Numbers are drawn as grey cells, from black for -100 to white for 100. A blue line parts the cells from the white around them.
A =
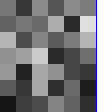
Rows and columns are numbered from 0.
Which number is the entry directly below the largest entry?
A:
42
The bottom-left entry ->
-83
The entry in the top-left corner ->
-7
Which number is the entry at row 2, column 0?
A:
42
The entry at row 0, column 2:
9
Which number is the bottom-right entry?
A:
-62
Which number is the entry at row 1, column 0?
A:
-23
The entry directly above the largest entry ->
-2
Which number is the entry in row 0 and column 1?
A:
-57
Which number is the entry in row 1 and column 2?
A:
-18
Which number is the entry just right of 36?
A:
-68
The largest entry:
75
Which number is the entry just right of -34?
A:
9

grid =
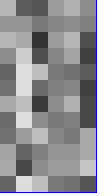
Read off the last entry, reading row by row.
-33
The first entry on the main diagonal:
43
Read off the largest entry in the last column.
55
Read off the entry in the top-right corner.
11
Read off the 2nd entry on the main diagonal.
17
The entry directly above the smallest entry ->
-5
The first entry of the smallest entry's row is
43
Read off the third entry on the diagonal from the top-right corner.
22
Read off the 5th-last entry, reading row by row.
73
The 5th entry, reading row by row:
38
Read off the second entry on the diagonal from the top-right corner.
11
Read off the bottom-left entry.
-22
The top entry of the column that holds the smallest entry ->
-33
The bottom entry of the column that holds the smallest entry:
49
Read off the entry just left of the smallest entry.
33
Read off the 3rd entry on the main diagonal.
-60
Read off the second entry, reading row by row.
-27

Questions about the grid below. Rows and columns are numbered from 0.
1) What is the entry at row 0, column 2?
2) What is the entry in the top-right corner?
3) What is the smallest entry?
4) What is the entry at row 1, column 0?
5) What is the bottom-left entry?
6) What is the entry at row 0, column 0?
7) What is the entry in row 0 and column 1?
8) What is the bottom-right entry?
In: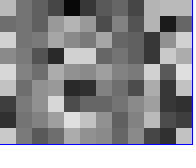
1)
-25
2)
46
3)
-94
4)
-14
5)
58
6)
46
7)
-9
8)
52

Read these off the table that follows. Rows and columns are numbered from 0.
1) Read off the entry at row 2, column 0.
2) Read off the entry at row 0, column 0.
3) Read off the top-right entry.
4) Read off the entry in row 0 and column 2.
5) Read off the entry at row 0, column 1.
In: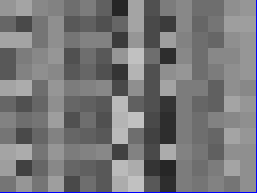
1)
29
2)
18
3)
18
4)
7
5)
29

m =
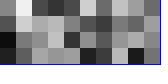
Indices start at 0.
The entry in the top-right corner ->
-16
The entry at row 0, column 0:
6
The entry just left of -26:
-75
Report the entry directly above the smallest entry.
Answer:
-36
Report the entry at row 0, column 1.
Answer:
88
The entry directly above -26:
-4
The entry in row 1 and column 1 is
62
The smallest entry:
-90
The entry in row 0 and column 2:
-42
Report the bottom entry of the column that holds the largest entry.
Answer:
-26
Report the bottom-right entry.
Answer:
-10
